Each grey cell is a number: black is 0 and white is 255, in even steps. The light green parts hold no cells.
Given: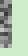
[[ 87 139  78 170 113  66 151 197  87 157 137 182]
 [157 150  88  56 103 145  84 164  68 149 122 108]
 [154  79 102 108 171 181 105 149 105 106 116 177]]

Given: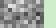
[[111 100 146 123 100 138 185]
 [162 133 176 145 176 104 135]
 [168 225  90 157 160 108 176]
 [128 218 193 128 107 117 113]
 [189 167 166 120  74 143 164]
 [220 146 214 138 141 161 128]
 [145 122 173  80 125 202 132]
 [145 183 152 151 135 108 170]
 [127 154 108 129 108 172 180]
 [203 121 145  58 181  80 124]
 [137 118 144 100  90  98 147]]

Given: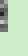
[[105 152  84  37 119 199  87 115]
 [170 125  96 110 129 152 101 118]]

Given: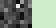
[[ 90 103  86  31  13  78  67]
 [ 66  66 139  84  83  50 106]
 [ 94  74  80  70  85 113  59]
 [ 57  61  40  68  87  64  49]
 [ 14 238  79  55  47  63  21]
 [156  29 103  15  20 123  66]
 [ 68  71  80  86  75  94  73]
 [115 142  52  57  79  72  11]]

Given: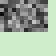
[[159  40 150  13 101 130 175 163]
 [147  64  36  67  55  79  91  68]
 [ 80  81 124 109  73 191 139  58]
 [ 87 101  31 135 179 137 127 134]
 [ 95 181  88  77 114 157 188 127]
 [166 138 132 158  90  70 132 154]
 [ 56 159 122 159 113 135 133  40]
 [133 189  98 112 163  69 103  77]
 [141  51 159 158 124 197  86 112]
 [104 145  71  47  77 148  73 135]
 [ 68 140 126  56  70  55  91 125]
 [ 66 124 186  83 166 137  37 142]]

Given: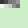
[[ 51 246]
 [ 74 218]
 [118 202]
 [127 142]
 [150 113]]
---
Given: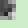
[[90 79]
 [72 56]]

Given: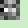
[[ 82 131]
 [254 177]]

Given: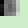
[[120  95]
 [113 101]]

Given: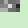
[[136 218]
 [174 113]]

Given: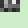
[[152 113]
 [ 40  84]]

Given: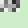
[[141 166]
 [240 185]]

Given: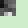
[[ 59 103]
 [ 76  69]]

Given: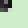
[[ 31  19]
 [ 71 215]]
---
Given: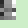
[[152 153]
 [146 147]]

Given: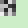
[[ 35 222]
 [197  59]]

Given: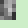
[[148 171]
 [162 175]]

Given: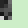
[[ 32 109]
 [ 57  94]]

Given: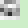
[[134 138]
 [208 250]]

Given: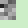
[[161  92]
 [ 95 144]]
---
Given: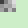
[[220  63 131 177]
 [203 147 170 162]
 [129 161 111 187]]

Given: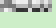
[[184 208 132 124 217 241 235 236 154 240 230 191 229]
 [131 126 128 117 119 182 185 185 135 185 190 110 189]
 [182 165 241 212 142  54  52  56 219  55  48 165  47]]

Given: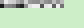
[[185 155 236 210 204 169 145 211 152 144 141 174 146 136 188 147]
 [116  27 138 131 119  58  33 144 225 240 239  84 229 237  95 239]]

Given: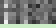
[[102  92 156 127 100  92 120 119  96 104 136  96 136  69]
 [100 104 214 112 140  77 116 153  54  83  41 125 107 115]
 [ 70  93 107  95  81  91 104 127 115  83 116 114 107 101]
 [124  99 192 136 137  91 123 123  57 110 100  99 135  84]
 [ 82  82 196 126 117  75 123 144 101  86 126 104 144  68]
 [ 49  78 239 107 109  52 119 183  82  52  74 129 123  84]]

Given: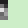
[[ 31  30]
 [ 54 117]
 [147 226]
 [162 106]
 [120 124]]

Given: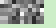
[[140 230 180 142  40 118 105 124 110  72 167]
 [ 47  69  88 110 197 174 136 117 196 130 110]
 [253 146 152 169 128  89 182 173  78 189 126]
 [171 130 132 127 146  62 246 132 116 109  53]
 [114 192 191 116  57  93 144  93 130  42 135]
 [105 163 162 104  82  76 193  94 137  41  88]]

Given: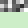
[[106 109  94 229  91 186 229]
 [130 217 141 244 105  97  49]
 [255 137  74 149  97  58 191]]
